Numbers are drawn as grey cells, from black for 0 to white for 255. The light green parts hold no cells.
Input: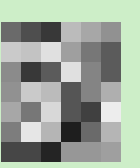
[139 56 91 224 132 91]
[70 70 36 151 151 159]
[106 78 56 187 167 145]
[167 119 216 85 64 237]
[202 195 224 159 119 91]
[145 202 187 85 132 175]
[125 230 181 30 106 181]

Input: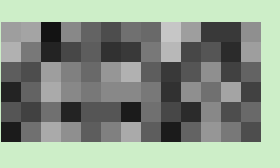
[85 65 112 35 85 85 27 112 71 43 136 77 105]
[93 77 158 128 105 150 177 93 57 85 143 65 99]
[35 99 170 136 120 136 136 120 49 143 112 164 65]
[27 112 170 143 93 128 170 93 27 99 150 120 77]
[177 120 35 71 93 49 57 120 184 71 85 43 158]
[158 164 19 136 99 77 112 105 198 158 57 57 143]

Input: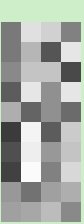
[174 100 144 107]
[152 114 160 174]
[160 167 188 137]
[121 182 85 230]
[137 196 196 73]
[121 224 209 129]
[92 230 144 230]
[79 238 152 196]
[59 244 92 203]
[65 251 129 216]

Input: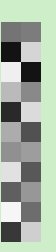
[239 19]
[172 81]
[225 88]
[246 109]
[116 124]
[186 137]
[95 151]
[144 157]
[56 207]
[19 213]
[41 219]

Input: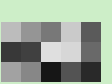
[56 64 223 215 105]
[162 135 22 83 41]
[188 149 120 202 90]

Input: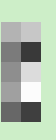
[123 57]
[103 63]
[179 199]
[142 220]
[160 252]

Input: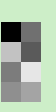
[194 90]
[1 112]
[143 164]
[124 230]

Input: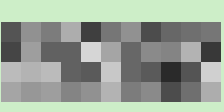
[84 145 124 173 63 118 145 76 103 111 118]
[165 151 158 132 145 179 124 138 76 111 173]
[69 158 97 97 214 165 103 138 132 179 56]
[187 179 187 97 90 200 103 90 42 84 208]

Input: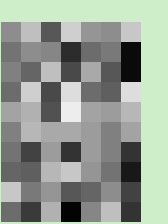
[108 58 177 3 134 191 51]
[115 66 156 51 156 128 51]
[101 95 183 199 149 115 24]
[128 101 191 73 169 87 10]
[199 121 149 87 101 141 66]
[115 141 134 44 108 121 10]
[163 177 81 237 163 156 183]
[128 183 169 169 156 128 163]
[141 191 87 207 149 141 199]
[108 207 73 221 108 95 221]
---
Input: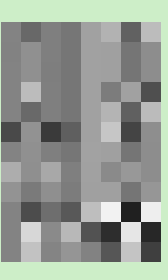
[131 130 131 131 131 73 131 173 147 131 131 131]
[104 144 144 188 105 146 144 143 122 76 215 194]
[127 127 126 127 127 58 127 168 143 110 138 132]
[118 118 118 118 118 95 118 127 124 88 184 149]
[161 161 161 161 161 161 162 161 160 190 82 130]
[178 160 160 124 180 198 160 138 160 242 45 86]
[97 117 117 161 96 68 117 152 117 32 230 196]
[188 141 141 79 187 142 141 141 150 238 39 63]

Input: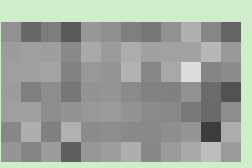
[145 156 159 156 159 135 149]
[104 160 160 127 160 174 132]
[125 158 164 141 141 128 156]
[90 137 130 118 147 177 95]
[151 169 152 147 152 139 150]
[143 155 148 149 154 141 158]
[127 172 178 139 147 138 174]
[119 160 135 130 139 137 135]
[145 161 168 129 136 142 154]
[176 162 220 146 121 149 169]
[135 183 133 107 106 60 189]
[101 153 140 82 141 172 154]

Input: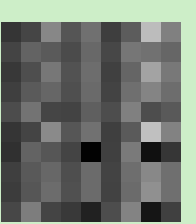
[53 68 56 63 76 53 48 63 60 71]
[69 99 78 90 115 68 99 89 86 125]
[135 90 119 102 69 138 86 103 108 68]
[85 75 82 79 67 86 68 78 80 57]
[112 104 109 106 95 113 2 107 107 33]
[62 71 64 67 77 63 64 67 66 77]
[92 118 101 111 128 90 122 110 107 131]
[188 113 163 132 77 192 16 136 144 21]
[128 102 120 109 89 130 54 111 111 64]

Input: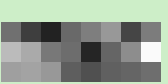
[112 187 159]
[62 170 163]
[34 120 152]
[105 109 94]
[126 37 80]
[152 101 96]
[69 141 101]
[124 250 110]

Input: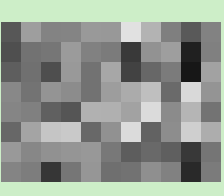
[87 79 94 136 133 103 153 132]
[158 114 112 115 128 164 135 125]
[131 118 78 148 96 197 145 54]
[132 155 153 140 85 201 149 118]
[153 129 114 114 177 104 152 150]
[152 123 167 157 176 145 120 111]
[225 57 66 171 162 219 93 114]
[179 146 103 191 219 98 105 143]
[127 158 123 106 139 141 95 129]
[89 32 23 217 181 207 56 41]
[130 128 162 148 115 173 117 123]

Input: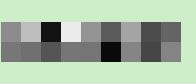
[140 119]
[189 112]
[18 84]
[235 118]
[148 117]
[90 10]
[164 133]
[76 70]
[100 132]

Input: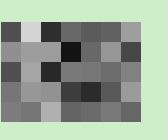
[79 143 79 118 124]
[212 157 165 151 118]
[46 156 40 146 176]
[104 19 121 61 100]
[91 104 119 43 107]
[97 150 108 89 120]
[158 71 129 155 102]

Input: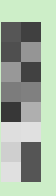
[86 79 152 124 55 222 207 224]
[64 149 65 128 175 224 85 85]

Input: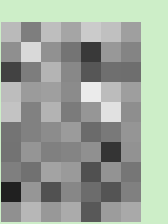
[186 143 66 189 195 116 115 127 32 144]
[126 217 125 155 129 129 149 113 150 183]
[190 145 180 159 179 140 128 163 81 152]
[165 116 136 139 123 155 132 154 135 171]
[203 57 86 235 150 107 144 80 108 88]
[192 152 111 188 225 121 52 147 84 156]
[159 132 110 158 142 149 146 118 128 169]
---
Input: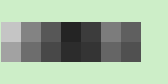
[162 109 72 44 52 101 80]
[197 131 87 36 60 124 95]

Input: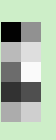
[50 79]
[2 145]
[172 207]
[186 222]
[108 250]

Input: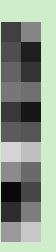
[57 23]
[78 30]
[99 51]
[9 70]
[91 85]
[139 106]
[119 112]
[45 125]
[64 133]
[212 192]
[154 199]

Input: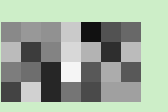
[187 60 131 216 179 46 187]
[125 110 38 245 88 172 88]
[137 152 145 202 17 82 104]
[67 209 38 117 74 160 160]

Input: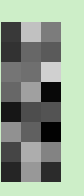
[22 77 83]
[145 96 2]
[50 103 90]
[117 111 208]
[37 152 43]
[103 160 8]
[69 173 131]
[57 193 124]

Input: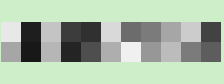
[166 24 182 36 78 174 240 151 188 123 93]
[232 30 196 60 48 217 108 123 166 204 66]
